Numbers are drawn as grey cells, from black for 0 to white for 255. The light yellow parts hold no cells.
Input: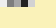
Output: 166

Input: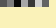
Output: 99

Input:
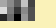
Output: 106

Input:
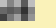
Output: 120

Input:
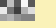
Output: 146

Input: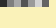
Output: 127

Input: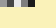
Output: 126

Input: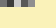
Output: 115

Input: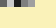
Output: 127
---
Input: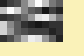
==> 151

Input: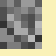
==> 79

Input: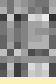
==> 191

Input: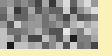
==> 114

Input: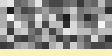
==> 71
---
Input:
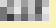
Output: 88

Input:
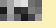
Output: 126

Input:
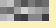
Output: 163

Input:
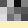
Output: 98

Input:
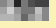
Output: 192

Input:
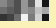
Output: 194

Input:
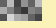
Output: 130

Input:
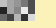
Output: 234
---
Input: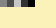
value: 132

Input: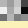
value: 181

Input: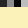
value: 37

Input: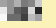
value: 162

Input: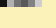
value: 18

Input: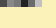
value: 75

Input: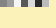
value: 132
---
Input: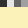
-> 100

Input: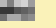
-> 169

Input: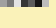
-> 227

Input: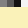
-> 19

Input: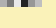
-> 233

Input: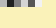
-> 128

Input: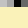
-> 6

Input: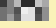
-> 97

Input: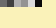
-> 177
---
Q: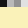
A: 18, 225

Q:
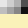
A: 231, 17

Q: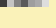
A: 60, 221

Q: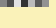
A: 133, 146

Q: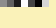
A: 141, 213

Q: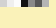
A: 210, 180

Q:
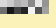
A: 217, 161

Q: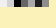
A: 240, 141
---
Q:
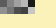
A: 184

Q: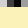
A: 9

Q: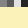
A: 226

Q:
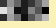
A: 101

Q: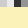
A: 51

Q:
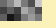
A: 80

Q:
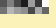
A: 56
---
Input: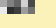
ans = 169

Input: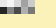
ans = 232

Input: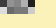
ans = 60

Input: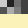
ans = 203

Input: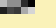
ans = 186

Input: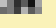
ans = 191

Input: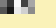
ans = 123
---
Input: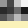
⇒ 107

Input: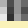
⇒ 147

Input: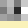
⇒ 40

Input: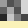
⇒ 81

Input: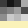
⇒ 156

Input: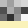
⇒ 134

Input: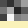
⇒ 36
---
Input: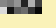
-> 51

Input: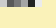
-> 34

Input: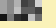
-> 192

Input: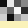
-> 152

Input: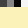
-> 8

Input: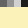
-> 208

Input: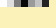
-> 195

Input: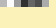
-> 78

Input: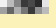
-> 146

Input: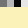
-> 9
